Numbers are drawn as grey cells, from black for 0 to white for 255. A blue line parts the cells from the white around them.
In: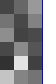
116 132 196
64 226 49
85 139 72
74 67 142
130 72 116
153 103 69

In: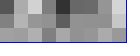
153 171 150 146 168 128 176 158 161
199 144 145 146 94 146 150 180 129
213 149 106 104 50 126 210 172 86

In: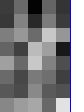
226 104 167 156 135
81 90 137 75 88
63 111 122 71 106
78 130 200 105 160
24 159 187 64 100
150 200 107 151 126
59 124 41 131 56
52 100 3 105 60

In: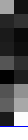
252 26
168 96
145 83
30 1
46 85
14 29
9 26
50 37
17 167

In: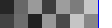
135 197 73 152 33 109 67
198 124 157 61 154 103 38

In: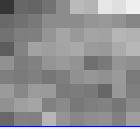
158 128 145 142 135 148 182 129 130 104
138 118 130 126 120 138 129 165 159 145
126 152 103 121 124 122 154 155 136 154
122 154 145 150 145 126 118 128 122 126
143 148 121 111 147 154 148 130 124 145
183 170 153 155 169 164 158 162 131 93
177 181 162 164 153 165 149 127 126 114
133 146 153 149 140 140 140 121 113 105
239 223 231 180 186 140 114 100 103 54
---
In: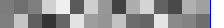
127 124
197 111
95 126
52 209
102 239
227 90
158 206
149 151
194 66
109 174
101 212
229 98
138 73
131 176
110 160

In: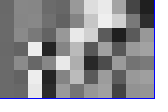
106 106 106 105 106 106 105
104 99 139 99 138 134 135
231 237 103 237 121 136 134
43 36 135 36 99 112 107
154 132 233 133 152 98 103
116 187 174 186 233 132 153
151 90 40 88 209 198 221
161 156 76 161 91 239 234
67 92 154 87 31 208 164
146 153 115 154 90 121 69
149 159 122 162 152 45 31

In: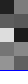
148 117 221 93 33
96 136 27 88 124

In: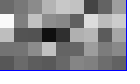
87 115 190 249 106
106 116 83 127 120
93 140 82 194 139
89 193 15 141 180
104 100 47 135 200
133 101 176 95 194
128 157 182 220 68
109 124 91 188 99
98 137 166 204 158

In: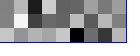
198 130 129
148 245 183
179 65 27
165 105 205
199 100 96
1 187 101
109 90 160
55 184 121
184 128 157

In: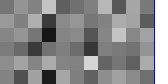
131 141 123 134 153 117
80 163 106 149 128 148
161 132 58 117 175 130
27 171 114 21 59 195
166 132 127 133 138 95
127 130 108 138 150 112
97 213 55 84 119 128
142 100 128 134 130 183
161 118 122 196 172 88
139 96 115 135 164 166
111 171 148 162 92 121

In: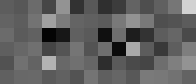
96 82 95 107 99 93
104 113 103 91 93 87
105 99 112 97 115 107
90 179 69 4 161 70
97 104 84 23 123 147
83 112 117 96 100 50
116 102 83 90 96 88
95 45 111 16 91 47
102 90 11 111 121 60
88 74 169 29 147 99
122 69 92 51 121 78
120 110 57 93 79 96
114 127 94 102 83 118
99 147 126 74 92 210

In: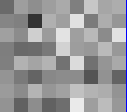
147 155 148 127 126 160 133 106
97 139 122 178 105 140 128 158
141 180 100 164 107 207 50 142
97 150 136 179 121 155 176 158
110 161 140 114 210 227 159 170
234 193 140 219 157 159 225 127
158 179 84 113 152 185 123 199
188 173 146 149 186 139 173 166
152 147 99 169 152 226 150 173
